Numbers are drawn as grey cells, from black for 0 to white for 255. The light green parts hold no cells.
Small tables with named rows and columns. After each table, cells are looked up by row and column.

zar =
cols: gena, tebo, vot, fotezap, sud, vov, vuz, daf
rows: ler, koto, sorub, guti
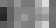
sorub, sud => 130
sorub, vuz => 153
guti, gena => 91
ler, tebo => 112
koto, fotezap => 133
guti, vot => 144
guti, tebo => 102
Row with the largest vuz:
ler

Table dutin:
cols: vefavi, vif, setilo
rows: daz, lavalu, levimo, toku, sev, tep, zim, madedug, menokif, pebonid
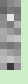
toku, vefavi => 143
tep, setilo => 196
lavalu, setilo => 114
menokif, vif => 194
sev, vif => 155
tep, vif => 187
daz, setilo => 150
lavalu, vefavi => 101
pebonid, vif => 58
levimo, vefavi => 138
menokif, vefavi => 185
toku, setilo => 175
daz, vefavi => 115
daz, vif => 136
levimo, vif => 230
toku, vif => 124
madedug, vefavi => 177
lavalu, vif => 121

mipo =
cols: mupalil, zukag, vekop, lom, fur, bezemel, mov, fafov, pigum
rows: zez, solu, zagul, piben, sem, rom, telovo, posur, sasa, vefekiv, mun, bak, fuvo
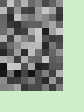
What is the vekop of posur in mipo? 158
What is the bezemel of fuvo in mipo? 74
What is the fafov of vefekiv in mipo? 87
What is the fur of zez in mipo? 106
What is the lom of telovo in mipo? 177
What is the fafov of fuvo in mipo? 60
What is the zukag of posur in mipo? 80
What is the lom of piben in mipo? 90
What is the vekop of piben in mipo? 46
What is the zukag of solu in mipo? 70
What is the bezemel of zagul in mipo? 152

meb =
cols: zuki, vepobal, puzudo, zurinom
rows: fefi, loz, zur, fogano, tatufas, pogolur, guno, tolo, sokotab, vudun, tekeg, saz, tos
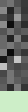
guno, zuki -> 105
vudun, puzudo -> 71
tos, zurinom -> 53
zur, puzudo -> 153
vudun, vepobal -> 85
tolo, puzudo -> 84
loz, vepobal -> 36
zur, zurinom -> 67
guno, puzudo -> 92
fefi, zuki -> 102
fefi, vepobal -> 115
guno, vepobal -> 120
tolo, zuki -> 127
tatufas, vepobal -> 114
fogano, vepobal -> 13
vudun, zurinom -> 78
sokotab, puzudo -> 197
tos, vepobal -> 42
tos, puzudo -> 122
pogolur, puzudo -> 127

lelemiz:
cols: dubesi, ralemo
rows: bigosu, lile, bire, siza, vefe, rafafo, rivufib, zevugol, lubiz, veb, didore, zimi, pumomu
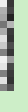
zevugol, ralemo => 54
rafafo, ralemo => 52
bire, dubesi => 164
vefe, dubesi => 172
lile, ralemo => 68
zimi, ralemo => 51
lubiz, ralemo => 156
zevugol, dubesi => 129
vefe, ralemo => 59
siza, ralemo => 181
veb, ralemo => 72
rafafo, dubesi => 225
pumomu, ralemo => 83

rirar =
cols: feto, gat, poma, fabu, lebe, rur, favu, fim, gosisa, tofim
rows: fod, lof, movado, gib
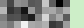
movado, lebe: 29
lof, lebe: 151
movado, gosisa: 168
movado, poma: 82
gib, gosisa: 70
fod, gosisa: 2
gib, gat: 122
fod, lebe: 87
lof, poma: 71
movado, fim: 131
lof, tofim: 174
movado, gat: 79
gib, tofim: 156
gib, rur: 162
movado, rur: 131
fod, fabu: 136
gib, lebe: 169
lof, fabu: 21
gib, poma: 173
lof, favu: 161

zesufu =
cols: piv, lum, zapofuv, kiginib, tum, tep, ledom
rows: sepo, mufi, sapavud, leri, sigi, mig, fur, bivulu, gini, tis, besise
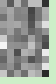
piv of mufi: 148
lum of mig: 131
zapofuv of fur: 143
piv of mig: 203
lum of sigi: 159
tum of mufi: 69
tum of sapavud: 76
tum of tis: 155
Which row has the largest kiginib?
bivulu

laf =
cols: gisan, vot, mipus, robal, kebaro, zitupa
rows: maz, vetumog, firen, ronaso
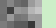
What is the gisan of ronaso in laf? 124
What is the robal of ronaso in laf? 91
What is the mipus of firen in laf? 117
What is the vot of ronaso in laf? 109
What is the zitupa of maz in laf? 178
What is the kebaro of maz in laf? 155
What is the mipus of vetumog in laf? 152
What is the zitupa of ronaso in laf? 157
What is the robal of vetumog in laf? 145
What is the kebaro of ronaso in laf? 56
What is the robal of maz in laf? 100
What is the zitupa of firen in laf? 156
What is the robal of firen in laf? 122
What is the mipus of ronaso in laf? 92
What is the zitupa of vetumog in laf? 196
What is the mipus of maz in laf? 109
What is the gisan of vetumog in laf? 115
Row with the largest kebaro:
vetumog

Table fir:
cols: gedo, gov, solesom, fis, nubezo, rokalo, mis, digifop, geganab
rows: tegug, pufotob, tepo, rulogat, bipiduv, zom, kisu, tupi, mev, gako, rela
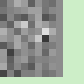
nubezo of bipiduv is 136
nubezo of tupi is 132
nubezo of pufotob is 160
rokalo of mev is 133
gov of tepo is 134
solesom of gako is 136
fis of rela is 127
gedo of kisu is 90
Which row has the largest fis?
rulogat

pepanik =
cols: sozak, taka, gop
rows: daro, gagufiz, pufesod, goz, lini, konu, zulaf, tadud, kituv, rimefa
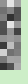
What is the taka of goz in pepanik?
228
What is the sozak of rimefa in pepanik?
52
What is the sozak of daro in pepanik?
146
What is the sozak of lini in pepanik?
79
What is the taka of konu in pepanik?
156
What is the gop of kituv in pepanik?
162
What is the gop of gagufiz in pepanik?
82
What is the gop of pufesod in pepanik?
84
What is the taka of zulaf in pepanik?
191
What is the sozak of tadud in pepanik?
209
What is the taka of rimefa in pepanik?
82
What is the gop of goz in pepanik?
152
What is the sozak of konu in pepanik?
147
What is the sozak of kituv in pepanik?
121
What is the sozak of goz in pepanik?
81
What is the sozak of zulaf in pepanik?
60
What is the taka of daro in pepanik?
229
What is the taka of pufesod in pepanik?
51
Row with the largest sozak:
tadud

